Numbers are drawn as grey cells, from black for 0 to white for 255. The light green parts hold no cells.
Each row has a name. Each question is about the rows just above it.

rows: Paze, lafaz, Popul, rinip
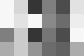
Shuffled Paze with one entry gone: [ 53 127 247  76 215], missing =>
[226]
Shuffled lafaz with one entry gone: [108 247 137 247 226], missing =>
[237]
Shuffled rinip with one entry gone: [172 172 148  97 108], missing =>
[203]
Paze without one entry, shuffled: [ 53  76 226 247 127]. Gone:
[215]
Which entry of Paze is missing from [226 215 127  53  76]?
[247]
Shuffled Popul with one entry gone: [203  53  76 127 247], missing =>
[118]
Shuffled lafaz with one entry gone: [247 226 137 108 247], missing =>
[237]

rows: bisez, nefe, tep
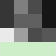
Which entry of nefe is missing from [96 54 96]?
[22]
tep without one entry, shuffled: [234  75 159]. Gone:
[87]

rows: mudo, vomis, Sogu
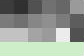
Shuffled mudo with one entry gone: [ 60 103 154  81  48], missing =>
[113]
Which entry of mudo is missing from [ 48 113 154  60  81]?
[103]

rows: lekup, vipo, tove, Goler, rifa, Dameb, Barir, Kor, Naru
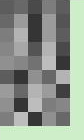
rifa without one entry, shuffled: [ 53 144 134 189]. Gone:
[114]
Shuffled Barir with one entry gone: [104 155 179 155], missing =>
[63]
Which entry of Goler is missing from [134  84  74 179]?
[167]

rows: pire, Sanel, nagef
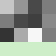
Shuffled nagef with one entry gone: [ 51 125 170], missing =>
[247]
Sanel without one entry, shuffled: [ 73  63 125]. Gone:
[137]

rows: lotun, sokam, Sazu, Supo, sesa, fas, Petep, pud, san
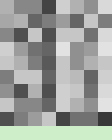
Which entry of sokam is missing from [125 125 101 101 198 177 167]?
[156]
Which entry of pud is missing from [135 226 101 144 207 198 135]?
[177]
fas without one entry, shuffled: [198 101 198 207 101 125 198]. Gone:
[186]
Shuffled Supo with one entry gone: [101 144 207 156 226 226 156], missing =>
[113]
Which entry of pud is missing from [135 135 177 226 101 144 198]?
[207]
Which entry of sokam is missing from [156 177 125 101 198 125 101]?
[167]
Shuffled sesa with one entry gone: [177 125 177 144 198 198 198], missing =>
[89]

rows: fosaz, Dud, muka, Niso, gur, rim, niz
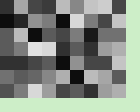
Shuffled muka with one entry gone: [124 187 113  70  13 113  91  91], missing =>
[25]
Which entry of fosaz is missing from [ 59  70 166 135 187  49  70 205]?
[196]
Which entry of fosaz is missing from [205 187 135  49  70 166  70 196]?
[59]
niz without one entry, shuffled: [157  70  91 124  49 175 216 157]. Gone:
[81]
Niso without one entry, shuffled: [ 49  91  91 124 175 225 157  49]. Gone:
[216]
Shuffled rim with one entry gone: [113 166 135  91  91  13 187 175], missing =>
[102]
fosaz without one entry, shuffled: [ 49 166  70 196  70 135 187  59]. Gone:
[205]

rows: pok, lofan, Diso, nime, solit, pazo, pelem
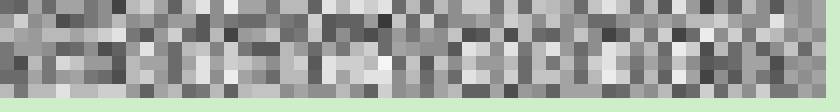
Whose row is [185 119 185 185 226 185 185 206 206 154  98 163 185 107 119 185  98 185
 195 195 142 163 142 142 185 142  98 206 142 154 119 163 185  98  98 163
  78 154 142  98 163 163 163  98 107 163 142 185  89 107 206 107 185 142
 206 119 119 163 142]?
pelem
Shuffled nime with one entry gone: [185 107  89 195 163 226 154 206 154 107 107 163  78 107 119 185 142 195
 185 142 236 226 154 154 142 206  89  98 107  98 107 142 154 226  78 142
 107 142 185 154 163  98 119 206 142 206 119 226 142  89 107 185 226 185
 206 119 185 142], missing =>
[130]
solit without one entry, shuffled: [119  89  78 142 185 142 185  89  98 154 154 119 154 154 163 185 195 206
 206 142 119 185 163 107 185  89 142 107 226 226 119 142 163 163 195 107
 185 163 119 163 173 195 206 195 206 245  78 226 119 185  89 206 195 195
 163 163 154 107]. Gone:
[215]
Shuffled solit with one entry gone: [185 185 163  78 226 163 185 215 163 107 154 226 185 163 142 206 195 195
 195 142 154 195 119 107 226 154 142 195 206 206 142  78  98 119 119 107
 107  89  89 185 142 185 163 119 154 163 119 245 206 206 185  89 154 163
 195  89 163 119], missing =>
[173]

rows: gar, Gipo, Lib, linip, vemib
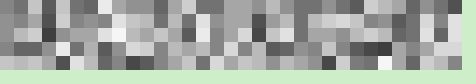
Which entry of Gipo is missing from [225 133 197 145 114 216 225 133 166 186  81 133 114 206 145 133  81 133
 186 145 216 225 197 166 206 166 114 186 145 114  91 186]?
[156]
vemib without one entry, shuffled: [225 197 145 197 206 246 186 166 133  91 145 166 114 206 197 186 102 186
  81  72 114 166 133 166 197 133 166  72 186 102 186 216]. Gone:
[123]
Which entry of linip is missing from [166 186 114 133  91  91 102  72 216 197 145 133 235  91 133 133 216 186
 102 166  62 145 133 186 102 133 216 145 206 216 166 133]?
[176]

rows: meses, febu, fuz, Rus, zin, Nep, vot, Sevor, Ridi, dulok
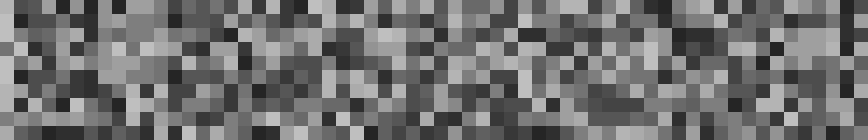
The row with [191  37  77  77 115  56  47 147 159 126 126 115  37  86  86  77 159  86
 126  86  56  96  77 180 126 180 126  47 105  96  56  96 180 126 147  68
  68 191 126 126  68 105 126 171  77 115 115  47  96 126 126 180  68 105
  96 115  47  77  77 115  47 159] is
febu
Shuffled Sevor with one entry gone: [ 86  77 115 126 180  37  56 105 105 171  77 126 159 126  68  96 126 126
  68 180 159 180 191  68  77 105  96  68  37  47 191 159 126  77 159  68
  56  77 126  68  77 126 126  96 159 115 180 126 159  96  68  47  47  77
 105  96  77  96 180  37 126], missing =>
[136]

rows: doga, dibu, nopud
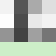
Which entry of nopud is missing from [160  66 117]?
[148]
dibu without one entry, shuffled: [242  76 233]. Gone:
[253]
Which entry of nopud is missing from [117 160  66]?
[148]
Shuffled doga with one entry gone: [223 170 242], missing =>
[85]
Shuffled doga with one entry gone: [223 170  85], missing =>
[242]
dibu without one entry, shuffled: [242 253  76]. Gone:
[233]

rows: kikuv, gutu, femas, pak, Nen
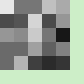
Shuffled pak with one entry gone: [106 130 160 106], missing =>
[96]
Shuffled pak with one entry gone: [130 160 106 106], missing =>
[96]
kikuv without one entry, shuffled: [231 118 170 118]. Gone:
[192]
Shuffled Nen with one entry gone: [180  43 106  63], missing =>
[53]
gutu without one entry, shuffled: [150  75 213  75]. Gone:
[84]

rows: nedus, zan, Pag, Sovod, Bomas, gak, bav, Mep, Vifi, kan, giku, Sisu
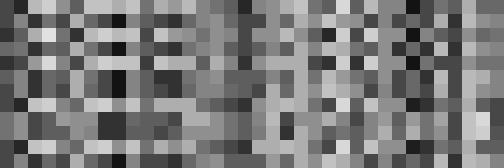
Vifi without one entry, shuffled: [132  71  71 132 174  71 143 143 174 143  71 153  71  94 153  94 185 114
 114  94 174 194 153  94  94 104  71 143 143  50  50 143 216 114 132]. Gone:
[163]
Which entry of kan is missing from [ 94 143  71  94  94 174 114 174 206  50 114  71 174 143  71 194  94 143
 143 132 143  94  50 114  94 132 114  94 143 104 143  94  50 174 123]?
[83]
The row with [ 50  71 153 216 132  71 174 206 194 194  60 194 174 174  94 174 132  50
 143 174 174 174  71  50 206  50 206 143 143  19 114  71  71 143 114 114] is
Bomas
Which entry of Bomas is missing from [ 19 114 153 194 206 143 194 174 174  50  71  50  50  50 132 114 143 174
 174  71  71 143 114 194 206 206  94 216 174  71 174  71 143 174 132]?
[60]
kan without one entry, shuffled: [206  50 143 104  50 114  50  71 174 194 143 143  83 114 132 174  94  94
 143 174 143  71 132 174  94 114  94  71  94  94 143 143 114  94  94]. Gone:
[123]
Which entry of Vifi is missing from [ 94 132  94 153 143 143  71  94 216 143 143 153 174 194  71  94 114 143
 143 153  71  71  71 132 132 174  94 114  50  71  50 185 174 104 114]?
[163]

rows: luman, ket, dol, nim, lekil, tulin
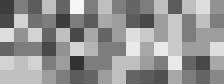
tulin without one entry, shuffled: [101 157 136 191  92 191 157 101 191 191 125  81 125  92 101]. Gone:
[168]
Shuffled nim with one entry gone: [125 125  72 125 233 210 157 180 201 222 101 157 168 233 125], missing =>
[146]
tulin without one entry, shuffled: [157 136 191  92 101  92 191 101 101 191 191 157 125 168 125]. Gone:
[81]
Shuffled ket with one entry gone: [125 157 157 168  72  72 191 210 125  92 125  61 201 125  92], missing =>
[113]
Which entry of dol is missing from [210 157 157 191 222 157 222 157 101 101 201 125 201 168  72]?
[146]
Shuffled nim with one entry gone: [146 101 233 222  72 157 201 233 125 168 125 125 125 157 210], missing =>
[180]
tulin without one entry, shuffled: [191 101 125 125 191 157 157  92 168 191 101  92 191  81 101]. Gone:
[136]

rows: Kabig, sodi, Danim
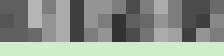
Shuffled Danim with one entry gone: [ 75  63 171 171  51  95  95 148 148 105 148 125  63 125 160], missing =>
[116]
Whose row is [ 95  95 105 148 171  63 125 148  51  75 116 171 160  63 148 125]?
Danim
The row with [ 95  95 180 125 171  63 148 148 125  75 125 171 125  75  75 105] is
Kabig
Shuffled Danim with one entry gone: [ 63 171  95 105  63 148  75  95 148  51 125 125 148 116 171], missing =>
[160]
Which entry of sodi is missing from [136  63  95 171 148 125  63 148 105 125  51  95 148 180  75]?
[85]
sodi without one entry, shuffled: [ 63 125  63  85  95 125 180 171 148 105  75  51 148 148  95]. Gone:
[136]

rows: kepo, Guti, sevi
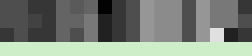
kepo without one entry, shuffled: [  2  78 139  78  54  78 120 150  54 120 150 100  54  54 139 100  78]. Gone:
[90]
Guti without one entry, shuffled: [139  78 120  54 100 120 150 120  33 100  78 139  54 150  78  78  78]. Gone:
[66]

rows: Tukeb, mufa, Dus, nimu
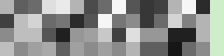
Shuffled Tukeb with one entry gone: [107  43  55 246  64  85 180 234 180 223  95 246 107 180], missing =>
[75]
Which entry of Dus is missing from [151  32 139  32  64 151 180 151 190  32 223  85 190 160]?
[200]
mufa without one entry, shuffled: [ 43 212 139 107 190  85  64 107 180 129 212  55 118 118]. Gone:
[246]
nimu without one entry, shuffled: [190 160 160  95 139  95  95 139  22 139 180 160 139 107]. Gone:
[169]
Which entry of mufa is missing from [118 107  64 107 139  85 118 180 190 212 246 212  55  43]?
[129]

